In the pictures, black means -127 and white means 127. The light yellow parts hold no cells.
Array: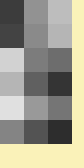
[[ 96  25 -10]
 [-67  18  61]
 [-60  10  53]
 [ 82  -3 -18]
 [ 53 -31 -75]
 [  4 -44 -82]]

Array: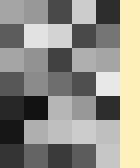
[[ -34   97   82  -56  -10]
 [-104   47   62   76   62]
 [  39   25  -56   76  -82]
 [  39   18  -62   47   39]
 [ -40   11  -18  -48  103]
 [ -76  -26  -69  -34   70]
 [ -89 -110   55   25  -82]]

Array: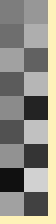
[[-112   81]
 [ -46   66]
 [ -38   53]
 [ -18   46]
 [  -4   23]
 [  31  -31]
 [  31  -61]
 [  17  -75]
 [  11  -91]]

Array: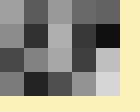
[[ -55    1   39  -63   63]
 [  31  -35   25  -21  -29]
 [  13  -78   47  -71 -110]
 [  -5  -91  -48   19   85]]

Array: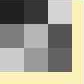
[[ -2  54 -44]
 [ 76  26 -28]
 [-95 -74  84]]

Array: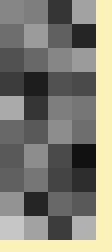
[[  70   34  -67   49]
 [ -17   27  -31  -90]
 [ -38   13  -53 -110]
 [   6   -1  -74   34]
 [ -31   -9  -59  -82]
 [ -46  -23    6   27]
 [ -23  -38   13  -17]
 [  42  -74   -1   -9]
 [  19  -90  -23  -38]
 [ -67  -98  -46  -53]]

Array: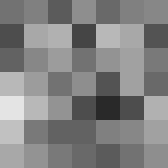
[[ 99  56  20 -50 -87 -50  49]
 [-50  41  49 -58  56  41 -44]
 [ 56  28 -13  14 -44  34 -21]
 [ 41  20  -6 -21 -36 -13  14]
 [-28   7  28 -13  20  34  -6]
 [-13   0 -36  14 -21   0   7]
 [ 64  -6 -28 -28   0   7  34]]
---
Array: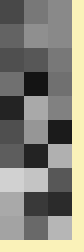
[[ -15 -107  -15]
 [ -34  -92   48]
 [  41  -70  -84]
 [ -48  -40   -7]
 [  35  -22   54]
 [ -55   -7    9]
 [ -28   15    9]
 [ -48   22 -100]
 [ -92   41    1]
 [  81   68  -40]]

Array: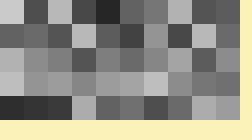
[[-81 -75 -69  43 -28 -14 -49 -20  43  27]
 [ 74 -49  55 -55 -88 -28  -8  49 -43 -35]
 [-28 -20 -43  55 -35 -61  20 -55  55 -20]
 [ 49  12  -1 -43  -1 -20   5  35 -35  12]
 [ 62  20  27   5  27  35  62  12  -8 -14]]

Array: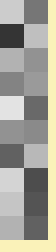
[[ 84 -50]
 [ 69 -43]
 [ 50 -30]
 [ 99 -22]
 [ 76  -9]
 [ 18  10]
 [ 50  18]
 [  3  26]
 [-30  56]
 [-75  63]]

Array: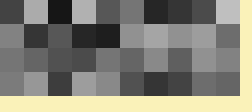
[[   2  -74  -40  -89  -97   17   37   17   29  -18]
 [ -10  -26  -46  -52  -10  -26    9  -32   17    2]
 [  -4   23  -66   29    9  -46  -74  -60  -18  -26]
 [ -60   43 -105   49  -40  -10  -89  -74  -52   63]]

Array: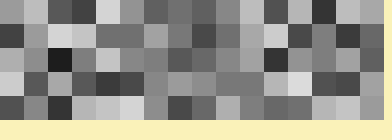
[[ 76 -39  40 -39 -68 -54   7  27  13  -7  -7  54  91 -46 -54  34]
 [-46   7 -75  54  68  84  13 -54 -23  47  -1 -23 -15  54  68  27]
 [ 47  13 -98  -1  68   7  -1 -39 -23   7  34 -75  19  -1  34 -31]
 [-61  27  84  68 -15 -15  34  -7 -54 -15  40  76 -54  -1 -68 -23]
 [ 27  61 -39 -61  84  19 -31 -15 -31   7  61 -46  54 -75  61  40]]

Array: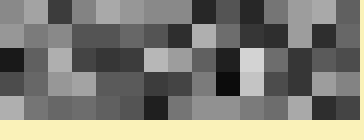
[[-102  -31   47  -59  -73  -67   55   29  -31  -96   83  -18  -73  -37
   -51]
 [ -51  -24   23   35  -37  -37  -67  -59   -4 -115   68  -51  -73   29
     3]
 [  47  -10  -24  -18  -31  -43  -96  -10   17   17   -4  -18   41  -81
   -59]
 [  23   -4    9  -43  -43  -24  -43  -81   47  -18  -73  -81   29  -81
   -24]
 [   9   35  -67    3   41   23    9    9  -88  -43  -88  -10   29   41
   -31]]
